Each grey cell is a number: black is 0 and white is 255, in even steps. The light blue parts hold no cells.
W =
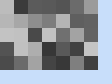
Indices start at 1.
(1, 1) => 188
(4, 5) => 89
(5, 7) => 64
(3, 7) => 99
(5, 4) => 68
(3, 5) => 112
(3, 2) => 193
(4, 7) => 196
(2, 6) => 95
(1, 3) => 91
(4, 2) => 192

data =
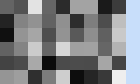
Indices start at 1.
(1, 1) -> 100
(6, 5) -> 206
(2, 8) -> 77
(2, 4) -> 98
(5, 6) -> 76
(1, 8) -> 26
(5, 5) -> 75
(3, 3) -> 166
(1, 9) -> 60
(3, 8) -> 96
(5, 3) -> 169
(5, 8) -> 166
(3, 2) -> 148
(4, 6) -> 160
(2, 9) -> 190
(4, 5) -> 214

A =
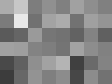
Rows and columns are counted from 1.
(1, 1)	172
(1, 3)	125
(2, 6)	114
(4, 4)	126
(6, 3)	147
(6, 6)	71
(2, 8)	148
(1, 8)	128
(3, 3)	154
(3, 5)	114
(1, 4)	144
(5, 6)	64
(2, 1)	123
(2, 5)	172
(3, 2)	101
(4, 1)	161

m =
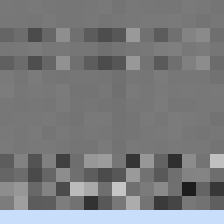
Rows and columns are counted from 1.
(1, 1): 120
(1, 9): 116
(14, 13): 112
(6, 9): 113
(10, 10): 117
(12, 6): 110
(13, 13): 111
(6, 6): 118
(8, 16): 120
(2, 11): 121
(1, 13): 118
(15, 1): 124
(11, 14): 120
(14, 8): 111
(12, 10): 53
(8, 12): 123
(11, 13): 121
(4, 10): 119
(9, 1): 119
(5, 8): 76
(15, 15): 114
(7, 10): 122
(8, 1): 119
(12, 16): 192
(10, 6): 118
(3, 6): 112
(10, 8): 119
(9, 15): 120
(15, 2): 159
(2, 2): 119
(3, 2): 109
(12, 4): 128
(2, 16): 119
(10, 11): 120
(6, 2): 118
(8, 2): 118

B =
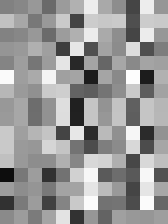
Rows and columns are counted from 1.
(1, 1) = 129
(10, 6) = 231
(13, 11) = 247
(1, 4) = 106
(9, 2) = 167
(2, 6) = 67
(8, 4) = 146
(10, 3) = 181
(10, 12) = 146
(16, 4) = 164
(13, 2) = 120
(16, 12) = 158
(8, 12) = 182
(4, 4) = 159
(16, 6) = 50
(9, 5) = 221
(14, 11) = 229
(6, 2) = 158
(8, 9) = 195
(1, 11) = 237
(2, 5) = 202
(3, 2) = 135
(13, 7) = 247
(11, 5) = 196
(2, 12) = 201
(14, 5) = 163
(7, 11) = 93
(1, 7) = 237
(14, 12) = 167
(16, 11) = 150
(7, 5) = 206
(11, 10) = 216
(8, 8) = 147

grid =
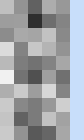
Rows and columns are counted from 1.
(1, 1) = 191
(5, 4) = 131
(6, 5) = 112
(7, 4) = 215
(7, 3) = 157
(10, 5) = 167
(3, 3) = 165
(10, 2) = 147
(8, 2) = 136
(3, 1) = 140
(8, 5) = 207
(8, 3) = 123
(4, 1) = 219
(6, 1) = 241
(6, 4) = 159

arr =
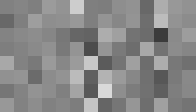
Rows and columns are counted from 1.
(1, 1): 129
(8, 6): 125
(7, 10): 124
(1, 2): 133
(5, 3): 121
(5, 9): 116
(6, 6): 187
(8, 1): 152
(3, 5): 119
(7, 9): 142
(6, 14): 137
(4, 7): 76
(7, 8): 217
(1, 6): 205
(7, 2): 131
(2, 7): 127
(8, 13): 123
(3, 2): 137
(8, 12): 160
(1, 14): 146
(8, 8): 101
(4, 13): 140
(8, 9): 118
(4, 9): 122
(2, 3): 158
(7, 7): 88
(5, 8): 91
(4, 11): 168
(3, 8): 173
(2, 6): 152
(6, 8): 179

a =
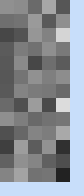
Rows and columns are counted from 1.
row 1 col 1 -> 144
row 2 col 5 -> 143
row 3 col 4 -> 130
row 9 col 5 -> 118
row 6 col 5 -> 141
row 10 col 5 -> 169
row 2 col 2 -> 115
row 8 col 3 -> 156
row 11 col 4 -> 146
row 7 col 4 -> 120
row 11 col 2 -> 157
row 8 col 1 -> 106
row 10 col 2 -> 103
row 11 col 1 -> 63
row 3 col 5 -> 213
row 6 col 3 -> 145
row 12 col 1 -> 97
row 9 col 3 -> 105
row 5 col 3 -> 71
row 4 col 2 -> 124

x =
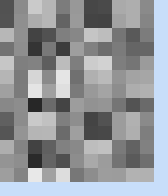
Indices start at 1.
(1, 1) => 82
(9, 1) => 96
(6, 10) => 163
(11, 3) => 66
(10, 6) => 159
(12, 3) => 42
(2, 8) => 67
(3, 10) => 89
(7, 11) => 177
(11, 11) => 129
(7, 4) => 160
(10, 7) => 70
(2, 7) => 68
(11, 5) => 129
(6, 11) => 166
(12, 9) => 115
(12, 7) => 169
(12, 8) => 156
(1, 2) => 139
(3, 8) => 189
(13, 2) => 132
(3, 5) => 127
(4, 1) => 114
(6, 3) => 214
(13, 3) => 232
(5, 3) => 130
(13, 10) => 178
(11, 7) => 189
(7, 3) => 228
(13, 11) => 177
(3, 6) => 135
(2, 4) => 182
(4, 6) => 158
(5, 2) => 127
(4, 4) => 121
